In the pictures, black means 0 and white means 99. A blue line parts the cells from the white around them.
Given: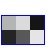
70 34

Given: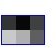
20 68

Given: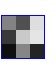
51 78 14

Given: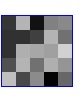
21 19 65 68 40

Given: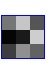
46 10 38

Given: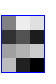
50 32 79
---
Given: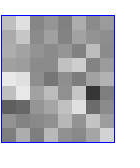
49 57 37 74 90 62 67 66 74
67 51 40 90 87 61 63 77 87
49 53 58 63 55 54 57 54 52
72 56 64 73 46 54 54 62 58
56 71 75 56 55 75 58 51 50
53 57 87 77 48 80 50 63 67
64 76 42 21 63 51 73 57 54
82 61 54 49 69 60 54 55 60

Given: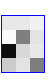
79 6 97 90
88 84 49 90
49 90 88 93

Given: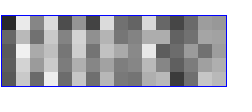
34 36 35 40 16
78 82 93 72 91
41 60 66 44 52
92 79 74 78 85
42 48 46 51 30
77 68 80 82 58
43 52 45 56 26
71 63 75 70 85
47 49 66 46 44
45 52 53 51 39
68 72 90 67 84
72 52 36 67 40
23 37 42 38 27
43 48 60 44 41
77 62 44 64 61
72 68 61 63 59

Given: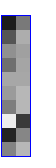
51 14 92 49 60 65 43 56 33 11
71 52 22 71 71 65 64 62 67 47

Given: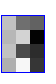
68 75 71 75
96 29 82 43
21 17 1 38

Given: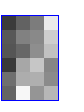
39 43 22 33 34 23
96 67 65 40 50 38
58 68 77 55 53 48
71 54 52 75 80 91

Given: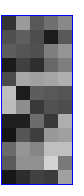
9 35 41 8 12 73 74 29 10 36 31 20
17 56 58 33 12 55 11 65 25 33 37 60
25 56 52 24 42 22 36 62 18 31 30 34
23 82 74 59 22 32 34 64 40 49 11 43
62 47 74 62 68 30 33 68 49 58 34 53

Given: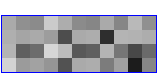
82 70 68 66
60 37 64 56
63 42 66 54
58 83 61 79
32 73 30 67
66 34 66 54
67 37 67 52
48 70 18 66
62 46 70 52
11 28 69 72
52 41 67 56

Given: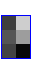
26 33 24
3 61 80
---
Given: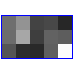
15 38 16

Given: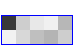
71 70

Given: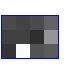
38 18 97

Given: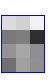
94 49 57

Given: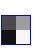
61 7

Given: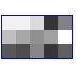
50 62 52

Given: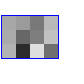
72 49 17
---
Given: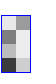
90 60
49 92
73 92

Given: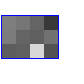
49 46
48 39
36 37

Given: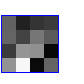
38 13
39 26
23 58

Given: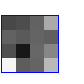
28 30
38 35
31 9

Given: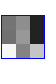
45 55
44 59
96 51

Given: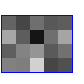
39 27
65 36
37 51
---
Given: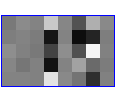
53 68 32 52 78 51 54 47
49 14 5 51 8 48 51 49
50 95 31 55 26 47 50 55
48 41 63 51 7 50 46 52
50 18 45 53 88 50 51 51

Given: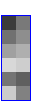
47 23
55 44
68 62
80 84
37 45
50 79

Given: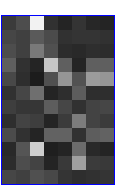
14 15 20 14 19 94 30 23
19 20 20 19 29 35 25 27
17 18 16 17 31 47 25 30
37 37 14 37 77 14 19 37
58 60 32 58 31 11 18 28
18 18 36 18 14 43 27 19
27 26 19 27 36 21 21 24
23 26 48 23 14 24 26 18
38 36 19 38 38 14 19 29
14 16 42 14 12 80 33 16
22 23 62 22 14 26 30 17
20 19 18 20 28 31 25 27

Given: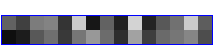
36 79 44 34 14 82 13 38 9 79 20 51 48 25 38
30 52 46 41 24 63 18 42 59 46 22 43 34 11 6

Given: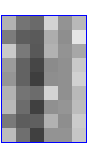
72 57 82 41 45 69
89 55 67 35 36 48
65 57 69 34 47 78
78 56 54 27 38 60
81 56 55 24 38 58
72 56 82 42 45 69
73 58 56 25 42 72
79 55 69 37 36 47
77 57 57 25 43 73

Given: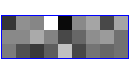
64 28 64 53 4 99 52 56 21
44 60 55 40 28 51 66 53 53
44 40 45 28 75 36 22 31 48

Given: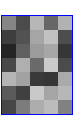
69 40 71 29 52
30 75 64 32 24
21 65 60 37 14
29 79 41 68 28
66 21 22 63 70
71 64 78 25 35
50 73 67 48 27
